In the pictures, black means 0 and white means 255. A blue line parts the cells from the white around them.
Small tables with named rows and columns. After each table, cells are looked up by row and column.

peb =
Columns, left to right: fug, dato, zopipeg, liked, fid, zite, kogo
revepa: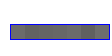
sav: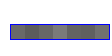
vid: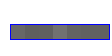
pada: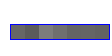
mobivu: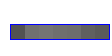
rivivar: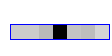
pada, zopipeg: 124
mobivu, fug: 82
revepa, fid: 107
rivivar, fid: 196
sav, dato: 92
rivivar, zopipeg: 185
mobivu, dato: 112
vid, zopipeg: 96
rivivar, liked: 1
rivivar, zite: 189
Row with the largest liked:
sav

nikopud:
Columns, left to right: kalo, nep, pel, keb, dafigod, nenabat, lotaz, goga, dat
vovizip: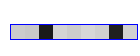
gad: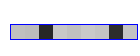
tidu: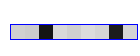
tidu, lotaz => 213
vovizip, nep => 200
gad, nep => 188
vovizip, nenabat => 215
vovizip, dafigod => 204
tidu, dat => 213
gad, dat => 196
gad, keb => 199
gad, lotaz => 196
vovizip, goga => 32
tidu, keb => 217
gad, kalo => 191
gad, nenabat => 201
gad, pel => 39

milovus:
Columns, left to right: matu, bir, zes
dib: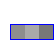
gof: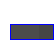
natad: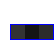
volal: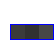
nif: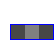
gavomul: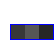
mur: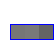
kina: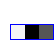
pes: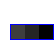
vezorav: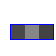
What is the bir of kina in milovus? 2
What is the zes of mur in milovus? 100
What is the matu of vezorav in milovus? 73
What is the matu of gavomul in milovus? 56
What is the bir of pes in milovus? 37
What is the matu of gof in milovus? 76
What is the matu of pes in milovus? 62
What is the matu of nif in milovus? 72
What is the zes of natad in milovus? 44
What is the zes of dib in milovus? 120
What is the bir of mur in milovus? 121

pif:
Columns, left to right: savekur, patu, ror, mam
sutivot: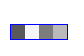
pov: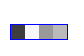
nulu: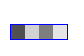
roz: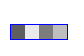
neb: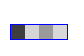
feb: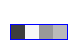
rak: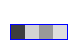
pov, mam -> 186
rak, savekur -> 62
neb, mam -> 216
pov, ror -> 153
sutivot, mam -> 186
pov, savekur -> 62
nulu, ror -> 126
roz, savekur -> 94
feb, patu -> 247
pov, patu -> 247
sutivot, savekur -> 89
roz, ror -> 124
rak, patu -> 211
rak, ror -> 153
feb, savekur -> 62
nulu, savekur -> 80
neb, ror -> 154

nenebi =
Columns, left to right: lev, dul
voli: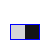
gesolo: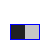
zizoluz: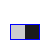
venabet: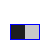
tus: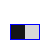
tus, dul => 215
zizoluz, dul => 27
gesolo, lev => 33
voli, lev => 214
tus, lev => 21
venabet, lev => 30
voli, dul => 20
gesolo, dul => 197
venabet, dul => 200
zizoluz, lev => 205
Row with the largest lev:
voli

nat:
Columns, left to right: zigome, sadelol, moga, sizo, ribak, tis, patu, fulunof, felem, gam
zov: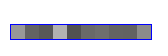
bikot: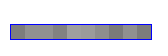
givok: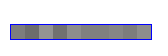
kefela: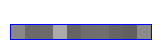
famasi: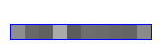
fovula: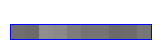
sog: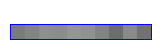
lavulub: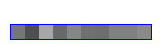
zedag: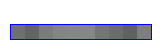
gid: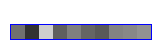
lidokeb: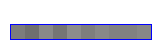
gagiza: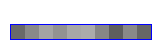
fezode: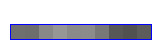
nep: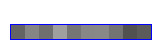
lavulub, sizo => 105
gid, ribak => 127
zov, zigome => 152
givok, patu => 128
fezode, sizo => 150
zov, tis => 105
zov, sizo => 178
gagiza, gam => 102
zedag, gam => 127
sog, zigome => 123
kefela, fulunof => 101
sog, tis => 145
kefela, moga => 107
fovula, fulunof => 106
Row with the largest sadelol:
bikot

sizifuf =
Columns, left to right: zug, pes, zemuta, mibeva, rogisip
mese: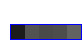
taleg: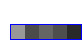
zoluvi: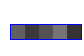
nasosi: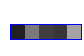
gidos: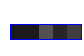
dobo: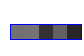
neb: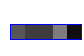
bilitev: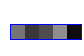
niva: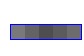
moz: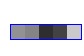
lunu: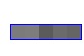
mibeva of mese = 77
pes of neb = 62
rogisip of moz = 202
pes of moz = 132
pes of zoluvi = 57
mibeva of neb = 125
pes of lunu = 125
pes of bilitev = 56
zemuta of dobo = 50
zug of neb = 86
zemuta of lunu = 91
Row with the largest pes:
moz

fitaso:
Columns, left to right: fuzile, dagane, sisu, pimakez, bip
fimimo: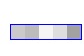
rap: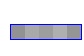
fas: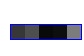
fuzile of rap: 146
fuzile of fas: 55
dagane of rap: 169
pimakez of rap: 175
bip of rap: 149
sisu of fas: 9
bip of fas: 124
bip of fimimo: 162
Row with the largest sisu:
fimimo

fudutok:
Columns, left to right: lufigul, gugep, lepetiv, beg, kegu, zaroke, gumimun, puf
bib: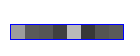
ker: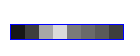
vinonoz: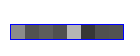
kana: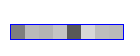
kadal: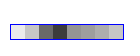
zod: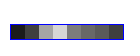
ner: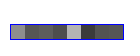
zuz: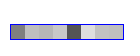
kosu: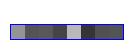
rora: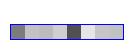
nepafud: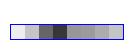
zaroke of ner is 59
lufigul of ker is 23
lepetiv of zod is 165
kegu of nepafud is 151
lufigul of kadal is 235
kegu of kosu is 185
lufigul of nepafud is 238
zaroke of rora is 229
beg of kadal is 60
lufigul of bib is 157

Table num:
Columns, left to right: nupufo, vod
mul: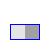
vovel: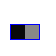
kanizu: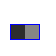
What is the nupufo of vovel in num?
9
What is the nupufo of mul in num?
229
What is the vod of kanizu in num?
133
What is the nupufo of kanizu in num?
45
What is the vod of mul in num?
161
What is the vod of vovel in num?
136
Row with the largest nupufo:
mul

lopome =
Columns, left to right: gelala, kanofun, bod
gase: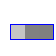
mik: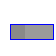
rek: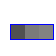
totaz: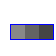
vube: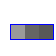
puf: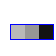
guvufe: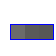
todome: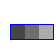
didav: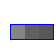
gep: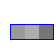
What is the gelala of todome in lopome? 70
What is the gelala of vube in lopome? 154
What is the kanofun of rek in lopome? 122
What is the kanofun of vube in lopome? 101
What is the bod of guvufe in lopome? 87
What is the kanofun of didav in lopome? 97

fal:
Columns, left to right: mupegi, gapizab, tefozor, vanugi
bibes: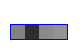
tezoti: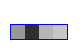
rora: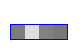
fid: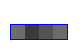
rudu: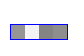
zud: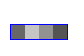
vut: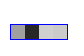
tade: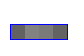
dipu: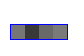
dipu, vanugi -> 122
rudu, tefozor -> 132
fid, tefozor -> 83
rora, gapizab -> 222
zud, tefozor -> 146
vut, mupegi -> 160

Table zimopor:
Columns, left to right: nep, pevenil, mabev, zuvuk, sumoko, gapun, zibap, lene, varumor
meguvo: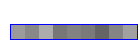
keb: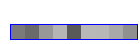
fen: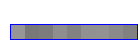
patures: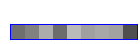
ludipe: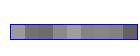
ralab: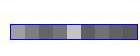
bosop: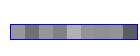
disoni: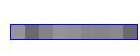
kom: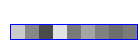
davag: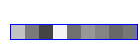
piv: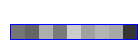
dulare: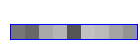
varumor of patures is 79
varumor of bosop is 92
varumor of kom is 122
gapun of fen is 145
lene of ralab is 98
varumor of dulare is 147
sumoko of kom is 121
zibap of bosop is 144
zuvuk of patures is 108
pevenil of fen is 120
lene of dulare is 164
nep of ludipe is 154

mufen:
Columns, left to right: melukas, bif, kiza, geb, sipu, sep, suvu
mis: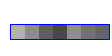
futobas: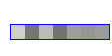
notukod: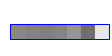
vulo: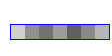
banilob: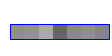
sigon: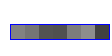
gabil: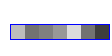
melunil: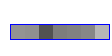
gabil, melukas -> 188
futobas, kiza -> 187
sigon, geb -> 80
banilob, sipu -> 137
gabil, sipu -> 220
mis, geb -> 72
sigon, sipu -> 124
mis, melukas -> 177
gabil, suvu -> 62
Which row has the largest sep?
futobas

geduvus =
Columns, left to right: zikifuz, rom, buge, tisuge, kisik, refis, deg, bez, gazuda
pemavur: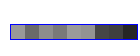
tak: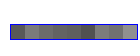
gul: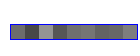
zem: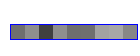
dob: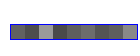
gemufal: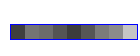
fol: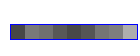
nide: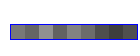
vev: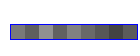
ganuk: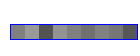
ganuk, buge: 83
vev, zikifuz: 121
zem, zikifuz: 111
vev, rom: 95
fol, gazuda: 174
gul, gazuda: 126
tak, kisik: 95
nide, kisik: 130
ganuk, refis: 112
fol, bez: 126
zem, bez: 167
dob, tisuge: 74
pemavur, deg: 70
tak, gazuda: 144
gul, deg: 99
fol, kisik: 72
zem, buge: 64
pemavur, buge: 141

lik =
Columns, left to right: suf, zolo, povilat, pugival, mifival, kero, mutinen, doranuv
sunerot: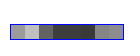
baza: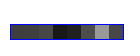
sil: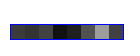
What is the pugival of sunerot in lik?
61
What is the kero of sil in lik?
82
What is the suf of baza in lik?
62
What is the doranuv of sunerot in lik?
141
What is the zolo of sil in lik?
51
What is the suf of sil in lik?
59
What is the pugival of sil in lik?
17
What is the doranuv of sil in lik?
65
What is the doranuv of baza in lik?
71
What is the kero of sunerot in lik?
58
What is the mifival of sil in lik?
31
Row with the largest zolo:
sunerot

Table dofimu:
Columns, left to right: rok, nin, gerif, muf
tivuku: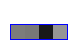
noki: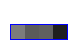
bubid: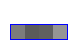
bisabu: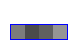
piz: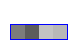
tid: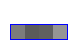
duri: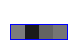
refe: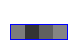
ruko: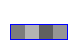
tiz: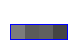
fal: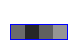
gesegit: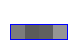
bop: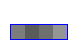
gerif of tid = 96
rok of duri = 124
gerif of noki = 96
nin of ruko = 179
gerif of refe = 96
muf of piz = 184
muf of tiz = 69
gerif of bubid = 96
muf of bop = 149
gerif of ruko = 96
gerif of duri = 99
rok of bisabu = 124
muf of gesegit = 149
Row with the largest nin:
ruko

